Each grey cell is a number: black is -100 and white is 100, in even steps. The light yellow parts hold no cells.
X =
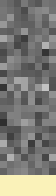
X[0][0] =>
-11
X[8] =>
[-32, 11, 1, -13, -5, -24, -16, 11]
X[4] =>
[-22, -27, -14, 17, -21, -17, -6, -31]
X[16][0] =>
-40
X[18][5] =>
-15
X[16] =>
[-40, 1, 0, -12, -11, -42, -24, 7]
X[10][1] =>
-16
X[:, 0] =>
[-11, -7, -8, 19, -22, 30, -24, -42, -32, 22, -43, 11, -59, -7, -24, -14, -40, -63, -30, -9, 35, -2, -30, 3, -22]
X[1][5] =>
4
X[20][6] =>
-45
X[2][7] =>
20
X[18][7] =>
-35
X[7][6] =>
-59
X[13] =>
[-7, -30, 10, -29, 9, -26, -21, 14]
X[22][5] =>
-1
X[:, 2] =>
[-32, -23, -24, -20, -14, -36, -44, -7, 1, -7, -23, 30, -15, 10, -6, 0, 0, 2, -37, -27, -17, -36, 0, -6, 1]
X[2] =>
[-8, 15, -24, -31, -15, 0, -20, 20]
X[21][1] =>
-5
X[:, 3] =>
[-6, -40, -31, -25, 17, -52, -33, -36, -13, -31, -28, 28, 28, -29, -33, -5, -12, 25, -7, -2, 12, -1, -35, 0, 7]
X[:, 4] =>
[-23, -4, -15, -25, -21, -12, -3, -12, -5, -37, -27, -7, -12, 9, 12, -3, -11, 11, -7, 16, -53, -35, -11, -20, -11]
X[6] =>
[-24, -13, -44, -33, -3, -15, 40, 4]
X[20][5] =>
1
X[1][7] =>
-10
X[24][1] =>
-6
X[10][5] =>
-32
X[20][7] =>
-28
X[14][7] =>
-7
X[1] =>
[-7, -14, -23, -40, -4, 4, 8, -10]

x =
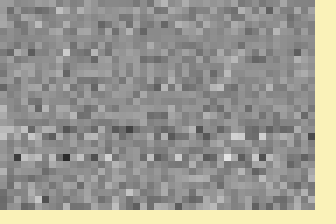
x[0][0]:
23
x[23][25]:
-7
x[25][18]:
8
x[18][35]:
-11
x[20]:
[17, 1, 13, 2, 13, 29, 10, 8, 4, 10, 25, 8, 14, -2, 21, -3, 10, 9, 9, 0, 3, 20, 4, 8, 1, 18, 23, 15, 11, -3, 24, 33, 4, 15, 16, 24, 2, 13, 1, 14, 4, 27, -5, 17, -1]
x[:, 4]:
[12, -1, 24, 16, 14, 8, -1, -28, 11, 26, 29, 6, 28, 6, -7, 29, 17, 4, -20, 56, 13, 5, 39, 23, 15, -14, 32, 37, 27, -12]
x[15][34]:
18
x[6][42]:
-1
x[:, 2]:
[7, 18, -2, -9, 6, 5, -7, 34, -4, 15, 32, -7, 2, 10, 4, 1, 13, 2, 27, 36, 13, 27, -53, 7, 21, 0, 33, 3, 29, 16]
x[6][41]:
9
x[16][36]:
19
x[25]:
[16, -8, 0, -2, -14, -3, 2, 15, 16, 0, -2, 30, 14, 32, -1, 10, 29, 28, 8, 5, 22, 11, 15, -1, 10, 24, 27, 35, 39, 34, -2, -5, 17, 21, 8, 15, 6, 46, 19, 25, 1, 8, 13, -4, 40]
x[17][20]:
29
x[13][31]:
0
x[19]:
[53, 13, 36, 2, 56, 37, -9, -27, 33, 6, 22, -8, 41, 44, 15, 4, 23, -14, 3, 18, 14, 35, -15, 38, -30, -10, -8, 21, -1, -31, 0, 18, 17, 65, 60, -12, -15, 62, 9, 23, 38, 29, -1, 25, -41]
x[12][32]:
-4
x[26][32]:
15
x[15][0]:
44
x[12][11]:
6
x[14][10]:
-5
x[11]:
[15, 20, -7, 19, 6, 3, 21, -3, 14, 13, 21, -6, -6, -10, 0, 6, 14, -7, 26, 6, 0, 27, -6, 2, 37, 9, -1, 5, -9, 18, 1, 19, 24, 14, 3, 7, 6, 14, 19, 8, 27, 11, 18, 17, 6]
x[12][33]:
-13
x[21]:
[16, 5, 27, 18, 5, 17, 15, 17, 11, 10, 2, 16, 20, 21, 12, -8, 23, -3, 16, 20, 1, 7, -2, -2, 17, 10, 7, -6, -3, 9, 7, 10, 28, 1, 1, 9, 21, 1, -4, 17, 17, 8, 9, 19, 6]
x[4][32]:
18
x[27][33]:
2
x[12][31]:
49
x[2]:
[29, 3, -2, 30, 24, 14, 1, 5, 11, 10, 13, 5, 14, 7, 13, 18, 15, -7, -5, 17, 2, 9, 21, 24, 12, 8, 3, -6, 27, 18, 9, 6, 25, -6, -5, 22, 28, 16, 18, 10, 11, -12, 1, 12, 18]
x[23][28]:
2
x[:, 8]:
[1, 50, 11, 9, 32, 19, 17, 4, 34, 21, 35, 14, 11, 9, 10, 32, 24, 3, 1, 33, 4, 11, -15, 22, 9, 16, 9, 3, 3, -2]
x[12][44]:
15
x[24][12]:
14
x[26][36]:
18
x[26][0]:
13

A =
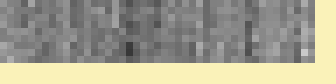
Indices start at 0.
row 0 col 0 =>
17
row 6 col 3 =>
-5
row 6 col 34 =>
18
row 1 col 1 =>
13
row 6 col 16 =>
3
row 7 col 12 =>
14
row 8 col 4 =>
-7
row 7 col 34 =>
7
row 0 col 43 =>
33
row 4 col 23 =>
6
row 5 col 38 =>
11
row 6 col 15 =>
-3
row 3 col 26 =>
0
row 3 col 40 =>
3
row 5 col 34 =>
4
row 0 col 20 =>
-11
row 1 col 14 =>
21
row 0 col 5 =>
-10
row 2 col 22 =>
-20
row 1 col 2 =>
-4
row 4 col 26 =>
-6
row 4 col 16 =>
-16
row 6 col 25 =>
-14
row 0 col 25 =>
-11
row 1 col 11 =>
-12
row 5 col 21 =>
-14
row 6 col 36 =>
-13
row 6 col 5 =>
3
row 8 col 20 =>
-2
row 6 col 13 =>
-14
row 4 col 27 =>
-12
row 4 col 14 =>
-13
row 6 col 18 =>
-53
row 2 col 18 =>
-18
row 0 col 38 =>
10
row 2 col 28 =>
9
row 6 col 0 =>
31

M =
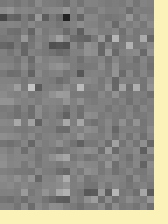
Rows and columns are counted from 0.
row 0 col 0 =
-6
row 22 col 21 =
-6
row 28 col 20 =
-4
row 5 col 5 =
3
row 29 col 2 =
-9
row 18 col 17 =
0
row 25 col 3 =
2
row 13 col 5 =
-1
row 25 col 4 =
16
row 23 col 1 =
4
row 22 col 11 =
1
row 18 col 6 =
-2
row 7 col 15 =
19
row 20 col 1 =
-12
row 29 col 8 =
10
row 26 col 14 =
6
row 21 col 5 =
-5
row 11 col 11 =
6
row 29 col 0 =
1
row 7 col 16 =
-18
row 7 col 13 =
11
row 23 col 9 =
3
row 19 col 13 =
0
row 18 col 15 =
4
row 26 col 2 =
1
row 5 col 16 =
42
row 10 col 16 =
15
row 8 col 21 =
-8
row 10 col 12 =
1
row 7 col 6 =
-6
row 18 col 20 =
-7
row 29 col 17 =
-6
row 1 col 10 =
-1
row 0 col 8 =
-6
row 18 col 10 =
5
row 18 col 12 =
11
